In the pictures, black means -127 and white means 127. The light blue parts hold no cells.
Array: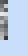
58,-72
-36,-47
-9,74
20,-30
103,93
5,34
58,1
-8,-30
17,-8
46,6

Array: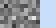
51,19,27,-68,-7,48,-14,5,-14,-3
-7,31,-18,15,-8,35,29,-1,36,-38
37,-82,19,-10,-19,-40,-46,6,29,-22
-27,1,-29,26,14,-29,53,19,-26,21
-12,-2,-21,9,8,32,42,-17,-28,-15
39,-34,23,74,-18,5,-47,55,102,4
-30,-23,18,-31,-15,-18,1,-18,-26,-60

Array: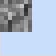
-31,-21,-57,6,8,-10,44,-19
-29,24,-40,-6,-22,-11,39,-19
0,0,-14,7,36,68,-71,-48
31,44,-3,-10,-1,14,-81,8
-11,-3,61,24,-26,17,-66,3
10,-33,51,-39,-35,-34,12,9
1,16,-71,-28,-24,5,29,-21
-32,-10,-64,-1,18,7,33,-28

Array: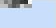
65,63,-3,-39,-15,82,34,28
51,-3,22,-48,-46,-70,-77,117

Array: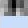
72,-6,-17,-45,75,25,-2
38,35,-54,-119,-22,-47,11
36,18,-55,-123,-28,-52,12
68,33,-25,-76,45,1,2

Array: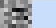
22,39,-40,-64,-5,-28,-10,67
-21,61,5,-1,45,12,3,63
-21,23,12,-6,48,47,12,-15
55,77,17,-101,-120,-97,-50,35
47,-24,-25,78,13,-34,34,2
45,48,9,-16,-55,-32,-112,74
42,-11,-11,87,17,19,51,-38
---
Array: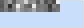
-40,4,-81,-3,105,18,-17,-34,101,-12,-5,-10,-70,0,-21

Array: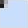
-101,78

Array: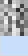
56,37,12,111,66,-62,44
77,-24,86,68,33,-58,29
15,111,-21,51,-44,58,-8
31,66,-28,102,90,-25,57

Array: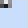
-57,-102,11

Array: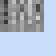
-2,-50,28,34,19,-15,21,60,6,-57,12
-14,-70,22,59,-6,51,-1,63,13,19,0
-15,-73,26,57,2,37,5,60,9,-4,4
3,-2,9,22,6,34,4,11,9,33,7

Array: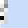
105,11
122,92
104,80

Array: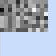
-7,11,-37,42,-40,45,-56,46,58,-25,25,-27
-36,-3,-6,23,-50,31,-30,-50,3,2,-8,108
52,31,-27,18,50,-6,-47,32,49,-21,67,21
-44,0,-14,28,-44,-38,-41,67,-2,87,-5,40

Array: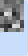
14,-6,-7,-22,-24,9
-76,94,70,-89,-44,26
0,-38,-21,-11,27,-47
56,-63,3,4,-24,27
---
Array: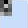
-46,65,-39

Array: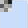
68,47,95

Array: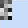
-34,55,-97

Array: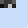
-39,-81

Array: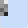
30,4

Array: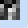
-124,-106,105,-2,-59

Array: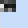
-67,-110,11

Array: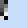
-23,-7

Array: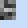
23,-74,50,-31
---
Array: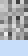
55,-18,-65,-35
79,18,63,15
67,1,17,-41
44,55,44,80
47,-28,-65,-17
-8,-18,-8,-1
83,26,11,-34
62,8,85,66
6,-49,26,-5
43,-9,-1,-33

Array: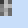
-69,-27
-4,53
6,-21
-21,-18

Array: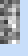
-45,-47,-18
49,-10,30
-31,57,1
-55,-14,-44
52,72,10
-6,100,26
9,54,19
-1,-29,34
55,37,-27
-24,-1,-8
-57,50,70

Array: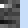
-72,-21,-35
121,-2,-83
-59,-67,-33
-54,-59,-61
-63,-46,-37
-112,-87,-45
-11,-44,-52

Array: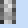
-45,60
-3,95
-37,58
-21,42
-7,22
-84,58

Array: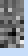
-11,-9,-15
-28,-9,-9
41,63,-15
-10,-44,-4
-2,-1,59
-61,-65,-20
-37,-39,-16
20,0,60
-28,-102,-14
25,-18,32
-26,-12,24
-89,29,-47
